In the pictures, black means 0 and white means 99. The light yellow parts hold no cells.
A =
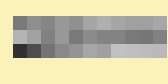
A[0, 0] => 47
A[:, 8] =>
[62, 47, 74]
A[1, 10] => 50
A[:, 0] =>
[47, 70, 19]
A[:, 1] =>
[55, 63, 30]
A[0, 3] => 59
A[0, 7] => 64
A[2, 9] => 73
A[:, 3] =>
[59, 59, 53]
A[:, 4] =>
[56, 47, 57]

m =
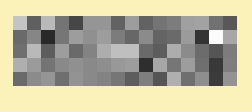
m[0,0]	76
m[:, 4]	[27, 61, 41, 56, 57]
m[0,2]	72
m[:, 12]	[62, 60, 54, 61, 43]
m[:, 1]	[37, 52, 72, 60, 54]
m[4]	[41, 54, 58, 43, 57, 53, 51, 46, 36, 49, 33, 68, 43, 55, 23, 57]
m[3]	[68, 60, 45, 53, 56, 53, 55, 59, 61, 18, 65, 46, 61, 43, 22, 49]
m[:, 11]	[48, 41, 67, 46, 68]
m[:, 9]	[38, 54, 41, 18, 49]
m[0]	[76, 37, 72, 45, 27, 58, 58, 38, 61, 38, 45, 48, 62, 63, 44, 34]
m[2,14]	33
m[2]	[43, 72, 36, 61, 41, 51, 67, 74, 74, 41, 36, 67, 54, 42, 33, 48]
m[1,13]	20
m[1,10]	39

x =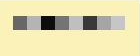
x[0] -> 40
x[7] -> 77

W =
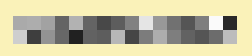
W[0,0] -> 66
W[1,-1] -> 73
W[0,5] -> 39
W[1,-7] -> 48
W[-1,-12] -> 13
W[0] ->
[66, 67, 63, 39, 69, 39, 28, 36, 50, 89, 59, 44, 33, 49, 97, 16]
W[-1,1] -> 24
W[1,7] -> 71

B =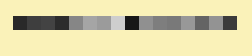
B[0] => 16
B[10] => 49
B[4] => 52
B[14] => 57
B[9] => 56

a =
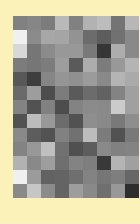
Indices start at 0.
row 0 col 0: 50
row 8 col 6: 48
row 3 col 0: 48
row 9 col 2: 74
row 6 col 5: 54
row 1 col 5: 42
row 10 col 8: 62
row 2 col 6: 21
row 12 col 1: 77
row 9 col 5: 36
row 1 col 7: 44
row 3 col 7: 59
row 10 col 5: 49
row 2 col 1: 46
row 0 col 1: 52
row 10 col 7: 70
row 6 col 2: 50
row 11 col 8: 40
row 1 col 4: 57
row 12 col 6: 43
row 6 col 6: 53
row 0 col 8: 71
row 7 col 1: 73
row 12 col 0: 53
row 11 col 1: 60
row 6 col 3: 30
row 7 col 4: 32
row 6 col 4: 51
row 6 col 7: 79
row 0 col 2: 48
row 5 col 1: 61
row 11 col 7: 49
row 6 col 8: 62
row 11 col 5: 51
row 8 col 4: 44
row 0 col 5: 69

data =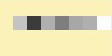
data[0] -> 76
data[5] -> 68
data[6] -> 98
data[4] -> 65

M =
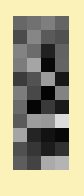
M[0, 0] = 40
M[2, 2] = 13
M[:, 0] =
[40, 29, 51, 48, 23, 48, 41, 35, 64, 31, 36]
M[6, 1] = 2
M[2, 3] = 38
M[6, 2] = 22
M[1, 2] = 35
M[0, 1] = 44
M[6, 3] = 10
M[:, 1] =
[44, 52, 42, 64, 32, 28, 2, 61, 14, 21, 26]
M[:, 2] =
[49, 35, 13, 3, 60, 1, 22, 59, 7, 11, 66]

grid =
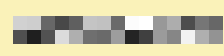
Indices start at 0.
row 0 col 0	81
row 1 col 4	68
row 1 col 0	31
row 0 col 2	40
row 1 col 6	41
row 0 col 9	99
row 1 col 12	94
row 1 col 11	52
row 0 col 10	59

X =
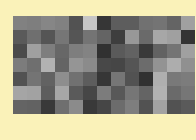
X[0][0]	50
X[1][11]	62
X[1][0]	35
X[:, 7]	[36, 24, 35, 27, 46, 34, 42]
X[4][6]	21
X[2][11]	45
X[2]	[29, 62, 49, 40, 49, 51, 19, 35, 38, 22, 38, 45, 62]
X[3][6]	28
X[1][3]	46
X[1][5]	45
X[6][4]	54
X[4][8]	32
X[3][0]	48
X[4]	[32, 45, 38, 55, 44, 36, 21, 46, 32, 19, 68, 47, 48]
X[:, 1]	[49, 43, 62, 43, 45, 63, 38]
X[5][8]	46
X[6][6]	27
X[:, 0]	[50, 35, 29, 48, 32, 64, 39]
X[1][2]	33
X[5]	[64, 63, 36, 65, 35, 27, 48, 34, 46, 39, 69, 41, 46]
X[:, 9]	[44, 41, 22, 42, 19, 39, 32]
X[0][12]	62
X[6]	[39, 38, 22, 43, 54, 22, 27, 42, 49, 32, 63, 32, 35]

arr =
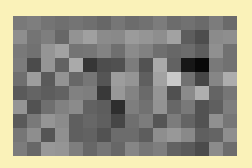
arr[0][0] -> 47
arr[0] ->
[47, 49, 45, 43, 45, 43, 40, 46, 42, 44, 48, 42, 44, 41, 48, 41]
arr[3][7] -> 31
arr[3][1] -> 29
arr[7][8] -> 43
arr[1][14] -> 54
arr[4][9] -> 37
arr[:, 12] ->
[44, 36, 42, 9, 44, 54, 47, 39, 53, 35]
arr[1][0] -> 55
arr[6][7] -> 18
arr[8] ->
[46, 55, 33, 56, 37, 38, 32, 42, 42, 36, 55, 59, 53, 37, 39, 55]
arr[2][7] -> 43
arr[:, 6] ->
[40, 54, 51, 30, 33, 22, 36, 37, 32, 46]
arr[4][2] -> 35
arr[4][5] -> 46
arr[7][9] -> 48
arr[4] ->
[43, 61, 35, 57, 40, 46, 33, 61, 58, 37, 63, 78, 44, 27, 52, 67]
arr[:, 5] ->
[43, 62, 46, 21, 46, 49, 38, 40, 38, 40]
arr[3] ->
[48, 29, 58, 38, 66, 21, 30, 31, 48, 32, 66, 38, 9, 3, 47, 44]
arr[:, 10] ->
[48, 55, 43, 66, 63, 58, 57, 33, 55, 49]
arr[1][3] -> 40
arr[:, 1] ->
[49, 45, 44, 29, 61, 39, 32, 47, 55, 40]
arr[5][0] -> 35
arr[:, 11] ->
[42, 63, 40, 38, 78, 31, 40, 48, 59, 38]
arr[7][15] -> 46
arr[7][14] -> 56
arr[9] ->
[48, 40, 59, 58, 49, 40, 46, 40, 52, 46, 49, 38, 35, 29, 54, 42]
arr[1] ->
[55, 45, 49, 40, 57, 62, 54, 53, 60, 58, 55, 63, 36, 30, 54, 55]
